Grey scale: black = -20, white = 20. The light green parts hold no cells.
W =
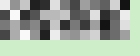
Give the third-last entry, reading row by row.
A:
-7
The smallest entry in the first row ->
-17
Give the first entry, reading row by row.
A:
17
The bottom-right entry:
5
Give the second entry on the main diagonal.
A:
19
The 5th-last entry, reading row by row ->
9
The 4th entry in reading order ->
-15
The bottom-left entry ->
-9
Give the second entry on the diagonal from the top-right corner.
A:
-5
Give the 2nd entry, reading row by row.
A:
3

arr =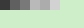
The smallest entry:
-11
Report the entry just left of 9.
-1

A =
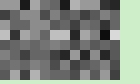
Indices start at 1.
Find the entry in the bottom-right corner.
-10
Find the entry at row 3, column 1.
4
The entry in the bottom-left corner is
-6
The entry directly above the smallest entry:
-12
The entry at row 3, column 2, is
-4
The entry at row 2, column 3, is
2
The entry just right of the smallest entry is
14
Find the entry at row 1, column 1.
4
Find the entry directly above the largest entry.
-4
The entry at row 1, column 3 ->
-16
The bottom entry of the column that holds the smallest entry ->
4
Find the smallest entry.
-18
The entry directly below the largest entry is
-6
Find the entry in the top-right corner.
-14
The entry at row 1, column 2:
4
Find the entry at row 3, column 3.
-4

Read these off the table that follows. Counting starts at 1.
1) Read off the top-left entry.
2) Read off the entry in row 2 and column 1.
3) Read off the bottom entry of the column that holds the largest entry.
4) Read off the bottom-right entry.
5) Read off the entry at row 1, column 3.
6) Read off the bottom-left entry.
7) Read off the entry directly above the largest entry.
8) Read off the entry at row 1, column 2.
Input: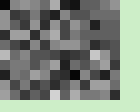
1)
-19
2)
3
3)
13
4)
-13
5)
3
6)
5
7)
-13
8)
1

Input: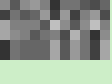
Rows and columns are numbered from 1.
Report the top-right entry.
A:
-4
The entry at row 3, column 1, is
6
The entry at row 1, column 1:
2
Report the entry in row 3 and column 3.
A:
0
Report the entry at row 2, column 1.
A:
-10
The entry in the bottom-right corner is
6
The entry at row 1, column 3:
2
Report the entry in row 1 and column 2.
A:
-6
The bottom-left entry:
-12
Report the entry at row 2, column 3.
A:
-6

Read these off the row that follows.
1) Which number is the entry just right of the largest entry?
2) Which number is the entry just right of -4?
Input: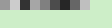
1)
-12
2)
10

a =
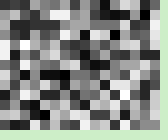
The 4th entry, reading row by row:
6
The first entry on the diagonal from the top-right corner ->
-4
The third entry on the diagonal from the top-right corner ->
-12
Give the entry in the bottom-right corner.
2
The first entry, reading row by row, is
-12
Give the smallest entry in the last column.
-14
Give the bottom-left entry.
-8
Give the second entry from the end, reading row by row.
2
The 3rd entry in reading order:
-12
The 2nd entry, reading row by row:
-10
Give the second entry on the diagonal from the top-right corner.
-20
